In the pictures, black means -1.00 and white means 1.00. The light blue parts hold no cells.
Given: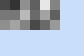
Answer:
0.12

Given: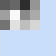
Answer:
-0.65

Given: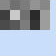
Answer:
-0.03

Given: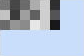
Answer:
-0.16

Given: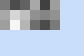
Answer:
-0.23

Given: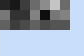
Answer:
-0.52

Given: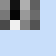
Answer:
0.37
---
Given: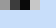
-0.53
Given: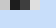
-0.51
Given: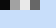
-0.19
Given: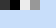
-0.60
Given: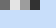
-0.15
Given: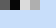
-0.28
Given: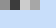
0.13
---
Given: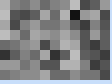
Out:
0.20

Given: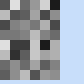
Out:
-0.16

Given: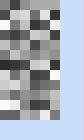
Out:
0.95

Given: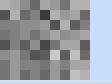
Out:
-0.08

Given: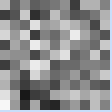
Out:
0.76

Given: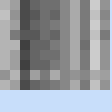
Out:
0.15

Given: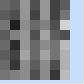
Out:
-0.18

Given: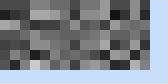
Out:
-0.42
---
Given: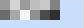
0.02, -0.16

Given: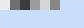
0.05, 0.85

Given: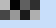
-0.63, -0.45

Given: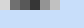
0.51, 0.69

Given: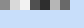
-0.18, 0.09

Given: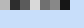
-0.83, 0.44

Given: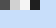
-0.76, -0.39
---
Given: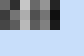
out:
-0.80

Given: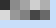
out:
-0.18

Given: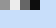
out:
-0.90

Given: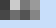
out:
0.04

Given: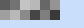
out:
-0.55

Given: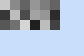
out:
-0.49

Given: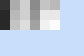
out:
0.98
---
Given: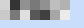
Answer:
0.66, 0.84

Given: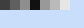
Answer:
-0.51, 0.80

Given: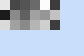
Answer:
0.81, -0.53

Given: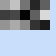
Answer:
0.24, -0.79

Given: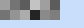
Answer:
0.25, -0.01

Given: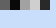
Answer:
-0.24, -0.68

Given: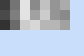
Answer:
-0.52, 0.26

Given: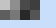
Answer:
0.53, -0.34
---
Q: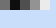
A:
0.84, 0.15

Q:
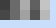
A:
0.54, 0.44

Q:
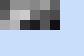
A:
0.59, 0.51

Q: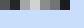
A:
0.65, 0.30

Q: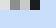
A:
0.76, 0.58

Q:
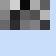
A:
0.63, 0.43
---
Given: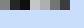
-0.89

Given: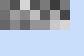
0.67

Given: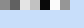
0.79

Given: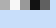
0.20

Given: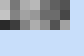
0.36

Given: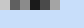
0.09

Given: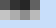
-0.70

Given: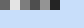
-0.02

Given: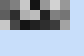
0.57
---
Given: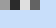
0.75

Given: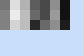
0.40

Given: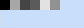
-0.46

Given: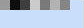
-0.51

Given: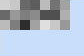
-0.18

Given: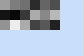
-0.12

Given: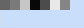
0.55

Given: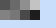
0.12

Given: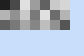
0.76
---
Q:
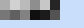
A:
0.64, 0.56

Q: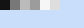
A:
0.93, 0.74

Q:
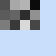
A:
0.70, 0.41

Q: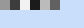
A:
0.90, 0.47

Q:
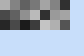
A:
0.54, 0.46

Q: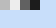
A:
0.86, 0.47

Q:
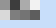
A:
0.90, 0.70

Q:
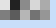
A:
0.78, 0.69

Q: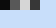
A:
0.68, -0.31

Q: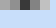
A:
0.51, 0.32
